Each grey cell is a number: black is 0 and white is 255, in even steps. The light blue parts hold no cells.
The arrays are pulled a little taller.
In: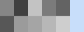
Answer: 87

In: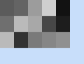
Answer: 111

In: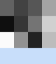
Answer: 15

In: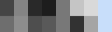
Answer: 110

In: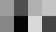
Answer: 134

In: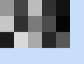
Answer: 199

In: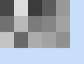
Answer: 113
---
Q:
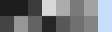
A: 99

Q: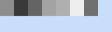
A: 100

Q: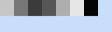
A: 59

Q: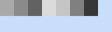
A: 98

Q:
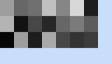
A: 29

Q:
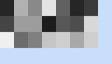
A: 128

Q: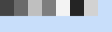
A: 191
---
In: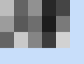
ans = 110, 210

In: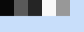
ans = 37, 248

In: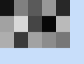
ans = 69, 216

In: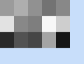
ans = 126, 247

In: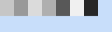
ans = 175, 240

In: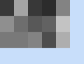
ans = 88, 195

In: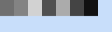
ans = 80, 210
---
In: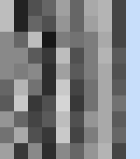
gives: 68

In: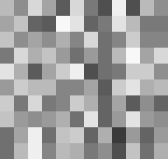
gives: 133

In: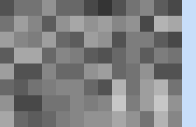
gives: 72

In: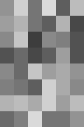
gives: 82

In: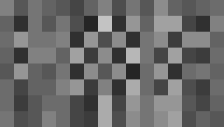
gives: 99
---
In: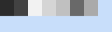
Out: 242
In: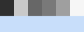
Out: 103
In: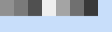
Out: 80
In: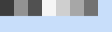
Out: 81
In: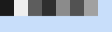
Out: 93
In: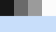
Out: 155
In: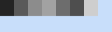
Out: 140
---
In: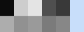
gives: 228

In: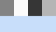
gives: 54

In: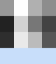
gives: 176

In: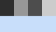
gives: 77

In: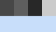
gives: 40

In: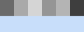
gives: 213

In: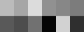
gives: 220
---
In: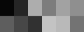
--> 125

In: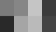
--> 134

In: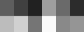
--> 158

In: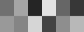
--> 226

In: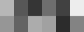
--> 110

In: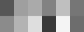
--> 130

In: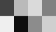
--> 186
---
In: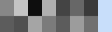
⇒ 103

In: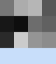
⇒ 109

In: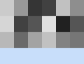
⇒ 33

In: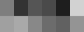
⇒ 30

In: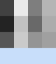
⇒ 105

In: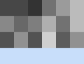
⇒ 114
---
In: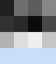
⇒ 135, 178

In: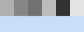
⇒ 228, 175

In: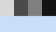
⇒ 19, 216

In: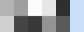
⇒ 47, 208

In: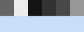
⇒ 151, 101

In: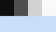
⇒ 249, 15

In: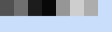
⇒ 173, 81

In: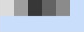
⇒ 139, 220

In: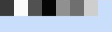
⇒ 206, 57

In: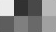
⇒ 184, 93
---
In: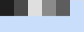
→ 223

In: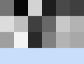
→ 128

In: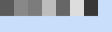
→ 102

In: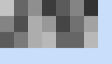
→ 102

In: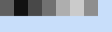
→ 174

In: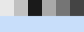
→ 169

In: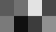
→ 16

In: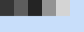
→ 36

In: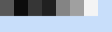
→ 132

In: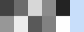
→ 89
